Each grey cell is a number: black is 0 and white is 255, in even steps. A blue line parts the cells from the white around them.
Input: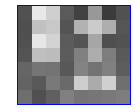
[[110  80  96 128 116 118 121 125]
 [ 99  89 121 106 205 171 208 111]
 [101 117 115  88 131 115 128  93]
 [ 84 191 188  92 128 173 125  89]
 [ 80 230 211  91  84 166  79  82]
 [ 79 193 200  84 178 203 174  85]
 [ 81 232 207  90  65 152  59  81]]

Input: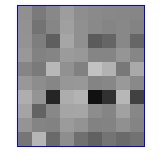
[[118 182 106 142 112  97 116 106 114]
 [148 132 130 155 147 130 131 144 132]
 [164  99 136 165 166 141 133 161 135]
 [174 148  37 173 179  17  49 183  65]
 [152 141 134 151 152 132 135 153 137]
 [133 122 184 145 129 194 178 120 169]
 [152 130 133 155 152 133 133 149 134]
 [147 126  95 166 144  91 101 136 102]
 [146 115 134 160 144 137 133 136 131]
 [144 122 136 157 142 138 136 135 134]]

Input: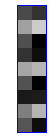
[[ 85  13]
 [127 180]
 [ 25  28]
 [ 82   0]
 [165 180]
 [ 51  14]
 [ 79   0]
 [160 204]
 [ 74  51]]

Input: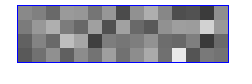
[[ 89 113 144  96 140 115 159 113 141 170 112 233  84 121 115]
 [ 97 131 105 190 166  63 125 118 126 146 109 104 127  58 106]
 [123 152 175 124 104 160  80 161 105  89 145 158 156 210 153]
 [137 128 105 154 151 117 151  75 145 174 135  78  82  59 143]]

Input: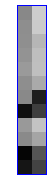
[[ 21  67]
 [  5  84]
 [138 165]
 [153 195]
 [ 15  62]
 [137  30]
 [142 170]
 [154 191]
 [147 190]
 [143 182]
 [142 203]
 [136 205]]

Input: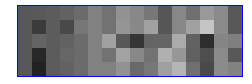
[[ 88  34  92  98 107 129 129 146 105 119 159 181 111  73 139 130]
 [ 88  40  92 102 107 129 114 162 136 114 176 151  96  78 139  88]
 [ 88  99  92  98 107 129 161  88  53 100 101 171  98  45 133 127]
 [ 88  59  92  73 119 129 114 149 136 161  86 135 161 197 139  88]
 [ 88  89  92  98 107 129 114 146 136 119  86 135 111 153 139  88]]
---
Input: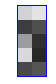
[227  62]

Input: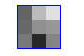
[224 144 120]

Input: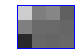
[ 96 105 103]

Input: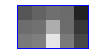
[ 34 108 230]

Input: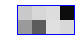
[ 13 224]

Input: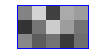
[157 157 115]

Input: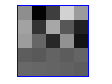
[155  87  39  89 104]
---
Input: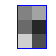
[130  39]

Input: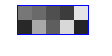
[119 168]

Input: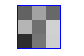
[ 98 112 207]

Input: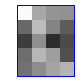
[250 187  44  80]

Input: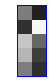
[125 246]

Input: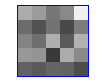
[172  82 174 172  76]

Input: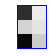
[ 46 228]

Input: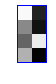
[249  17]

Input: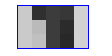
[202 186  60]
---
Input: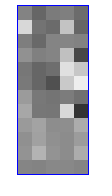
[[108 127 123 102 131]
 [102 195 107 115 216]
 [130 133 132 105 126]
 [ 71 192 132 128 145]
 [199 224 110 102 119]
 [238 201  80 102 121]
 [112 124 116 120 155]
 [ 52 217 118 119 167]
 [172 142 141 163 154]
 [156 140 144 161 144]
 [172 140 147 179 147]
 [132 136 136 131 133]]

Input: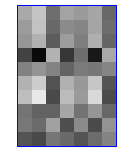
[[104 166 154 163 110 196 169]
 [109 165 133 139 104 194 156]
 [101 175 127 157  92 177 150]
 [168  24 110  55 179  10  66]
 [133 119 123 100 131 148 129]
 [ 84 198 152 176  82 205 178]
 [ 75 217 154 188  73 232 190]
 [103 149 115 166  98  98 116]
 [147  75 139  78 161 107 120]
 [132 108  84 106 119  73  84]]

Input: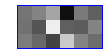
[[ 96 121  16 165 132 116]
 [132  92  95 238  84 114]
 [109 132 202  67 104 124]]

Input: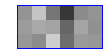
[[148 139  55 118 197 148]
 [145 165 102 163 169 156]
 [151 154 109 206 140 151]]

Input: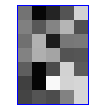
[[210  84  36   7 115]
 [ 80 181 132  88 128]
 [121 119  28 177 112]
 [ 85  83 164 175 130]
 [ 91 210  75   5  94]
 [214 211 249   5  64]
 [214 130  76  84  68]]

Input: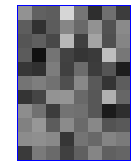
[[ 60 111  46 117 214  93  97 146]
 [138  82 146 105 134  92  49  93]
 [133  79 164  63 184  72  95  85]
 [119 190  58  53  66 116  17  91]
 [ 29  85  60 108  64 125  48  55]
 [ 93  52  89 136  79 113 126 116]
 [102 176  87 105 149 147  69  52]
 [ 46  27  87 112 115  60 113 141]
 [ 89  83 136 106 139  92 151 129]
 [122 132 104 116  54 137 143 140]
 [101  96 133  96  64 106 122  58]]
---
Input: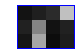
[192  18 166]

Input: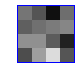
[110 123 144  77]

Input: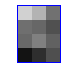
[113 103 104]

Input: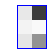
[ 60 243]

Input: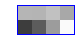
[168 156]

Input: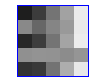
[236 153 116 147  51]

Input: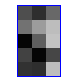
[104 156   5]
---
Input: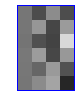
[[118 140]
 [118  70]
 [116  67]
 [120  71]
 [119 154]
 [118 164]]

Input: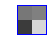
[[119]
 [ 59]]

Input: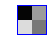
[[  5]
 [220]]

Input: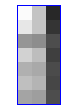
[[251  40]
 [231  52]
 [149  77]
 [210  63]
 [176  75]
 [191  70]
 [164  77]]

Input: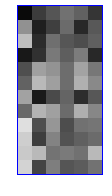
[[ 10  85  97]
 [145  63  40]
 [189 111  77]
 [ 24 121 124]
 [ 79 147 163]
 [ 98 159 176]
 [162  74  45]
 [104 160 175]
 [223 150 113]
 [206 131  96]
 [201 115 113]
 [211 126  92]]

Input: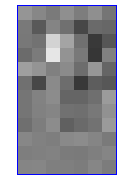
[[149 122 125 117]
 [121 132  71 103]
 [120 211 112  86]
 [107 230 121 129]
 [159 128 109 101]
 [112 138  56  87]
 [117 140 101 155]
 [117 133 111 145]
 [111 140 106 154]
 [135 126 140 122]
 [126 130 122 133]
 [133 127 124 124]]

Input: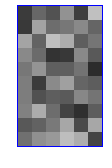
[[ 59  82  62]
 [ 57 109 137]
 [164 191  94]
 [137  51 137]
 [119  95 115]
 [125 138 101]
 [125  94 135]
 [129 109  47]
 [ 88 121  74]
 [112 153 173]]
